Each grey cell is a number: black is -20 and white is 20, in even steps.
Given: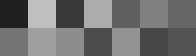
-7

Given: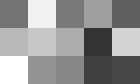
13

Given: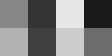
-3

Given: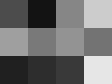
-2

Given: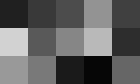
-13

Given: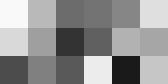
6
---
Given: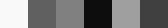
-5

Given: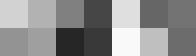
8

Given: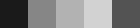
1

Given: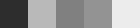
9

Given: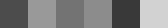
4

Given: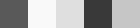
19

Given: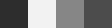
18

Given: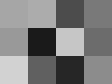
7

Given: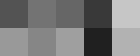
-2

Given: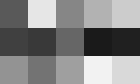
16
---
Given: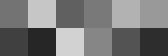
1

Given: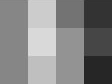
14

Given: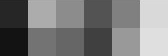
-10

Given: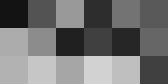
-10

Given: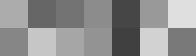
-10

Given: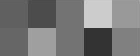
-2

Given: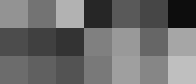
4

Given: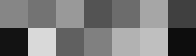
8

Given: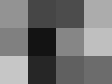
-17

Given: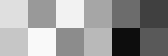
9
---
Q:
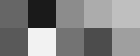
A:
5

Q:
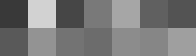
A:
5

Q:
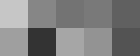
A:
-7

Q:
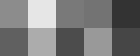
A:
-9

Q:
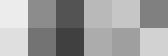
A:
13

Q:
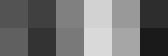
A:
-16
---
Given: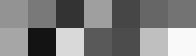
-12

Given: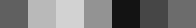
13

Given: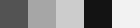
12

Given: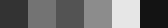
-7

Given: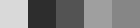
-7

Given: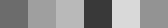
9

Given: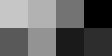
-2
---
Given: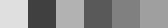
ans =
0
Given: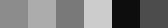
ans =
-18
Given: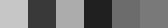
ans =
-3
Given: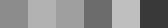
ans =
10
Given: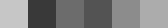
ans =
2
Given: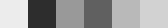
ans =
9
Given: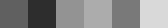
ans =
-1
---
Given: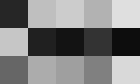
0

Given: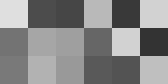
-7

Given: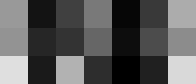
-15

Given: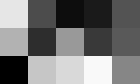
19

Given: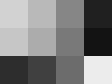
-3

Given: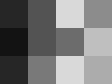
14

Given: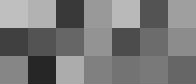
-1
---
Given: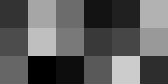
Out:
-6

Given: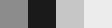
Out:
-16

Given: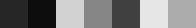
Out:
-10

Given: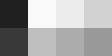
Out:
10

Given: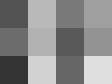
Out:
13

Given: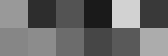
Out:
-9
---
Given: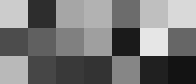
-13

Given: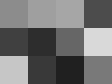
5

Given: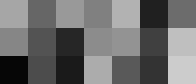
-4

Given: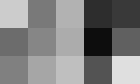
-1

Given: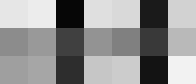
17

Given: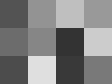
3

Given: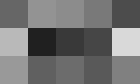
3

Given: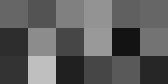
-7
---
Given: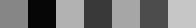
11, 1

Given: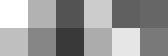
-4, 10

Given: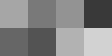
-11, -4

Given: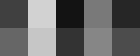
-14, -4

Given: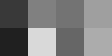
5, -15

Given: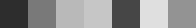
3, -13

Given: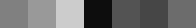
-3, 0

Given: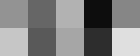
1, 11

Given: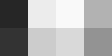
8, -12
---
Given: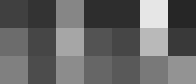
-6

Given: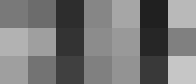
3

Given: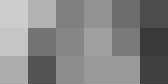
4

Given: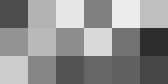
-4

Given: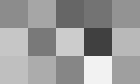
1

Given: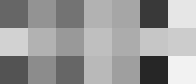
5

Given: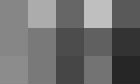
-9
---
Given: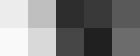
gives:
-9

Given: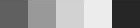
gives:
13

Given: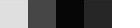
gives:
-19

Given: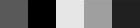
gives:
16

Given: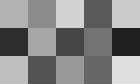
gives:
4

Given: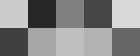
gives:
10

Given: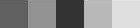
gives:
-12

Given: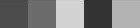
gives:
13
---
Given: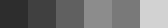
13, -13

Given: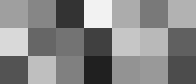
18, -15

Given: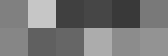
11, -11

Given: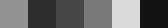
14, -17

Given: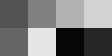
16, -19

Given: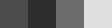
15, -13

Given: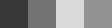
14, -11

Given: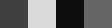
14, -18
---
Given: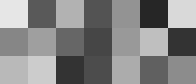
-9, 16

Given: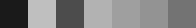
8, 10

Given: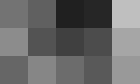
-10, 10

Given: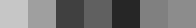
-5, 11

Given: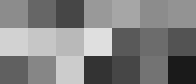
15, 15

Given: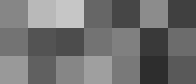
-2, 11
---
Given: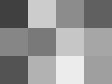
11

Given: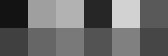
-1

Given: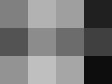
-3

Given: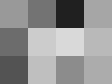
14

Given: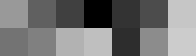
8

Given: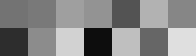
13

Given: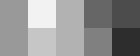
8

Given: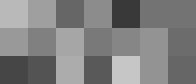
6

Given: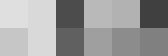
-5
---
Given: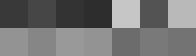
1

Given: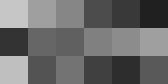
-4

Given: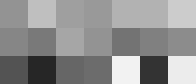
-1

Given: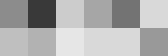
8

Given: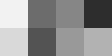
-7

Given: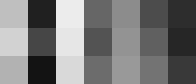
-9

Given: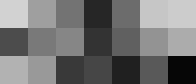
-1
